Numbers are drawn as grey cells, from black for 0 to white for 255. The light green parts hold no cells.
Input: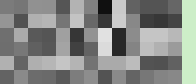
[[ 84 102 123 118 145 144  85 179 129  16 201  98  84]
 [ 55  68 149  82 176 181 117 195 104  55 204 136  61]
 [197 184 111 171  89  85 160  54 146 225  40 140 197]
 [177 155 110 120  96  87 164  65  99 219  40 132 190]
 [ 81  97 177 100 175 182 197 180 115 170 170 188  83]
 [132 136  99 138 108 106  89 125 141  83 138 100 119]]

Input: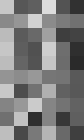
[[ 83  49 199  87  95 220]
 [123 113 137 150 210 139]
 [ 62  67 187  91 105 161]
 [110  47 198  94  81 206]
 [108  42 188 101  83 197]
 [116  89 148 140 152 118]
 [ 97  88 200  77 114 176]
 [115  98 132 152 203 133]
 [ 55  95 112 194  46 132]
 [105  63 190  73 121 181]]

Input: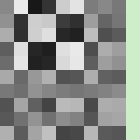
[[136 120 136 234  24  52 205 227 124]
 [101 118 145  49 206 201  60  48 158]
 [ 79  91 173  48 207 223  39  33 189]
 [173 158  94 223  38  31 223 233  78]
 [158 145 108 228  33  38 217 231  94]
 [ 97  92 169 105 152 177  82  86 174]
 [130 139 120 111 146 134 124 118 123]
 [173 170  82 165  96  68 186 183  73]
 [162 166  88 113 147 113 141 130  85]
 [ 90  86 176  92 164 192  68  72 183]]

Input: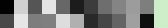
[[156 126   2 208  85 228 103  28  60 110 132]
 [160  15  72 230 125 127 221 176  41  70 100]]

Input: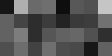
[[ 81 197  22 175 106 111  14  88]
 [ 61 113  98  68  45  60  35  58]
 [ 81  47  98 125  45  86  98 103]
 [ 23  97  79 109  66 111  77  73]]

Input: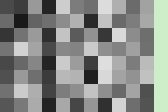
[[107 162  74  61 153  36 205 124 111 220 175]
 [125 168 107  25  99 111 140 177  41 194 106]
 [140 110  53 115 154  47 195  91 146  55 217]
 [160 112 116 210 164  73 136 131 202 143 130]
 [124 187  72 104 134  36 203 156  62 222 173]
 [146 193  80 153 111  59 184 179  31 216 163]
 [164  80 113 203 174  67 125 142 194 143 105]
 [110  83  86 121 171  35 168  70 150  48 211]]

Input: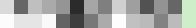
[[147 102 218 102 191 170 149  43 166 127 208 159  82]
 [130 187 252 229 229 249  99  61 120 171 253 193 186]]

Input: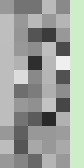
[[186 137 152 115 115]
 [152 181 190 152 185]
 [ 59 152 190 149  84]
 [190  75 189 152 141]
 [183 239 189 178  46]
 [181  81 189 220 137]
 [175 141 189 110 124]
 [195  70 189 152 144]
 [ 41 177 189 116  91]
 [152 156 152  95 152]
 [152 169 189  85 168]
 [181 152 152 133 104]]
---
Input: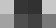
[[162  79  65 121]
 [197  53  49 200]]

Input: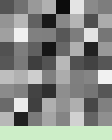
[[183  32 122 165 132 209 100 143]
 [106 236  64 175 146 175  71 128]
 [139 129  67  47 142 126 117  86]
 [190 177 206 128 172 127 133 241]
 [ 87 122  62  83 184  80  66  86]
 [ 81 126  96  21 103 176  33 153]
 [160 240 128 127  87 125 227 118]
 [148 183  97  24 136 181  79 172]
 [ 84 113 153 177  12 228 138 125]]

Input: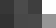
[[ 50  72  73 150]
 [ 55  75  62 254]]

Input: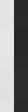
[[227  43]
 [224  46]
 [225  45]
 [228  42]
 [230  40]
 [230  40]
 [227  43]
 [229  41]]

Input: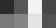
[[121 132 227  82]
 [ 43  88 242  71]]

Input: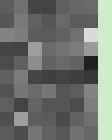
[[ 91  77 117  98  88 113 102]
 [ 79 158  94  91  74  97 113]
 [ 95  67 101  85  86  75 126]
 [ 83 118 106 118  85  93 131]
 [ 96 124  69  64  67  64  55]
 [ 75  95 141  98 105  99  32]
 [ 69  67 157 106 115 124 154]
 [131 124  91  90  98 112 217]
 [ 86 121  97  86 105  91  92]
 [ 93 112  69  67  95 104 106]]

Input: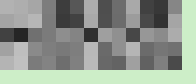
[[180 192 123 131 110 128 185 104  99 160  97 127  74]
 [162 190 138 126 121 126 184 106 144 181 107 118 113]
 [ 65  37 112 123 142 132  47 159 144  71 151 139 172]
 [164 171 182 123  58  66 169  79 108 156  73  50 165]
 [178 174 166 125  61  87 173  78 109 169  65  56 134]]
